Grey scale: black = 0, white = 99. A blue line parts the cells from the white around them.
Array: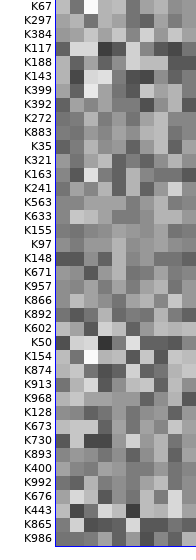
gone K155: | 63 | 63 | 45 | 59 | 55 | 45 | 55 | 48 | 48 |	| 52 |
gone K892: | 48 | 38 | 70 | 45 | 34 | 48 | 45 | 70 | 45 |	| 41 |

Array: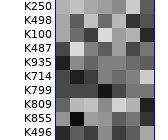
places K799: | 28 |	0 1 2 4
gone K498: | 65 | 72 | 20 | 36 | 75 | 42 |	| 32 |

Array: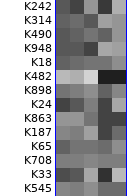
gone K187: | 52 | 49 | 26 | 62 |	| 42 |
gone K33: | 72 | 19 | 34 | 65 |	| 30 |
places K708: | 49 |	0 1 3 4

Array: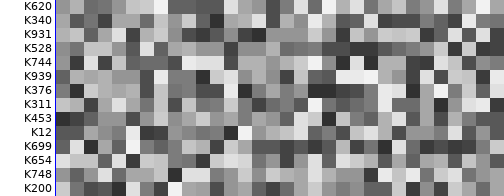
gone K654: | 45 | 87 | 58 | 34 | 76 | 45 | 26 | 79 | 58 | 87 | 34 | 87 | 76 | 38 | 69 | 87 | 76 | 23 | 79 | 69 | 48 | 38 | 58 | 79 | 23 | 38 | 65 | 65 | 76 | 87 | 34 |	| 83 |
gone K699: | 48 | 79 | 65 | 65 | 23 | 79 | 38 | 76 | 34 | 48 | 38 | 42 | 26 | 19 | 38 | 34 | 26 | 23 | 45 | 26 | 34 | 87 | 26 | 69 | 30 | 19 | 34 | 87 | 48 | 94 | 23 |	| 72 |
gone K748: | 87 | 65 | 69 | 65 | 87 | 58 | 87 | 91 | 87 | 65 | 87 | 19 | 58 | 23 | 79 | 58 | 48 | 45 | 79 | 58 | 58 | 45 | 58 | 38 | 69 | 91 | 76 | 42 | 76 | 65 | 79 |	| 55 |
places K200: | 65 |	9 13 17 29 31
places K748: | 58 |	0 2 12 20 21 30
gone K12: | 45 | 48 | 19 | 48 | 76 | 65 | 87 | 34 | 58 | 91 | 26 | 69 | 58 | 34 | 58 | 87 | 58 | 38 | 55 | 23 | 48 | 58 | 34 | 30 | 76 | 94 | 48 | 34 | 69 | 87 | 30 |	| 52 |
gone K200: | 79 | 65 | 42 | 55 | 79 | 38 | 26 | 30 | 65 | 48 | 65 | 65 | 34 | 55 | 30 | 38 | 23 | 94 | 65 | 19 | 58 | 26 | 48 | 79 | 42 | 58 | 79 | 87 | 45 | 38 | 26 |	| 62 |

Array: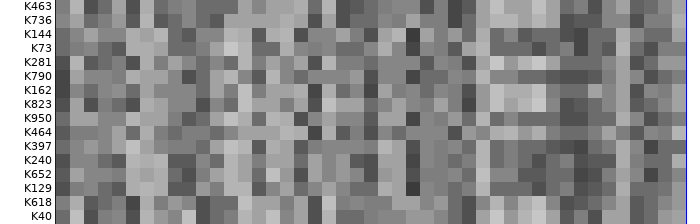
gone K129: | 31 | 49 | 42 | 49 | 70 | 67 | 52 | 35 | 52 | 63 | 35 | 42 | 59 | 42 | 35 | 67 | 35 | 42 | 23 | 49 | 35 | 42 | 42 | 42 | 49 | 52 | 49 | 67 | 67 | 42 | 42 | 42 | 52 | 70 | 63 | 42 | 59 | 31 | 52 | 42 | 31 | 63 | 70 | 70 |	| 45 |
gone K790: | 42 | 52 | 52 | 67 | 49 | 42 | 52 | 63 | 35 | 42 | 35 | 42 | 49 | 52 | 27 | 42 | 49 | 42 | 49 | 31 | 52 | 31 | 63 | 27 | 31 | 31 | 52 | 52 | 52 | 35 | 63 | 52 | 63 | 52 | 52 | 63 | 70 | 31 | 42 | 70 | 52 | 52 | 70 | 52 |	| 59 |
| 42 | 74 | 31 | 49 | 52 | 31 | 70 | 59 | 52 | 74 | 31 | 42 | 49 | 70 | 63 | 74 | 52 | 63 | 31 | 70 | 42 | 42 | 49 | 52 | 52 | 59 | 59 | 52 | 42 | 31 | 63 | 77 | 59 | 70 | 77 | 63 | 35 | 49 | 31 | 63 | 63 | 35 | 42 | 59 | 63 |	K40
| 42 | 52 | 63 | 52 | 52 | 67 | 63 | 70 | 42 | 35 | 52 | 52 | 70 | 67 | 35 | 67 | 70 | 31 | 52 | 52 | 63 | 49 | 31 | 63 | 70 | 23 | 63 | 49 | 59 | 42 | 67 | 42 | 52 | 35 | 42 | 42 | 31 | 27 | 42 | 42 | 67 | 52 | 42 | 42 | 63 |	K144
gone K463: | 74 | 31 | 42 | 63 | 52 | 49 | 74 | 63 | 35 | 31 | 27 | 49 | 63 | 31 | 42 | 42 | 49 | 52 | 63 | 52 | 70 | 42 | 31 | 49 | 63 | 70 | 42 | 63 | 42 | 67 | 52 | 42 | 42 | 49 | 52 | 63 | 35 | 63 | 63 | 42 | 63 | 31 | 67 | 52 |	| 38 |
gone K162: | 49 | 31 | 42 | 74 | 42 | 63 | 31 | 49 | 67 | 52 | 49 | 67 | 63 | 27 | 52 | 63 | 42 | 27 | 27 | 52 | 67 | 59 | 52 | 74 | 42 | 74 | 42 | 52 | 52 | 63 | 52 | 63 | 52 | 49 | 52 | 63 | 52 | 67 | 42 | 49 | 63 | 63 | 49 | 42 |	| 55 |
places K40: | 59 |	7 25 26 32 43

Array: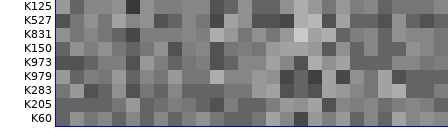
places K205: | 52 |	20 22 25
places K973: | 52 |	13 14 16 24 25
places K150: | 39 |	0 5 21 23 24
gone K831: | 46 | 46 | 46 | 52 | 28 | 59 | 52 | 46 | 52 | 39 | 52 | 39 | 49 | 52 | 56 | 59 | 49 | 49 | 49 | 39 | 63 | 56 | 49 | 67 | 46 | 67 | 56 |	| 78 |
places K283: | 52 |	8 21
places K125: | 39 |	1 12 14 15 23
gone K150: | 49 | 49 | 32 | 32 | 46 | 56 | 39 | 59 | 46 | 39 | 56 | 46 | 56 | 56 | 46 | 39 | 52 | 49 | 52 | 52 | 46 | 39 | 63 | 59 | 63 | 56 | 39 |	| 35 |

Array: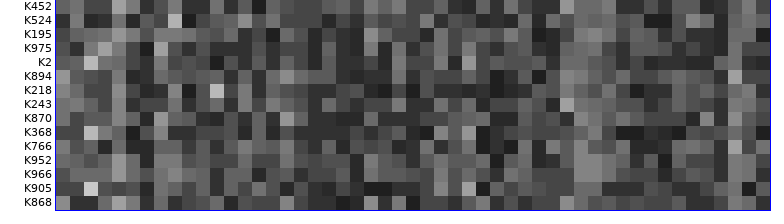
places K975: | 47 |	2 4 22 29
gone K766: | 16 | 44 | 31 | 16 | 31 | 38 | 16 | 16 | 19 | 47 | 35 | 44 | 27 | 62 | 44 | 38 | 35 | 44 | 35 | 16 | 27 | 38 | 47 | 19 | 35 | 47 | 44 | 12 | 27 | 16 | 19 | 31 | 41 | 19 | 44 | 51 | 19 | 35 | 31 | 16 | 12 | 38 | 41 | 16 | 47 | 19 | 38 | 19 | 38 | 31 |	| 23 |

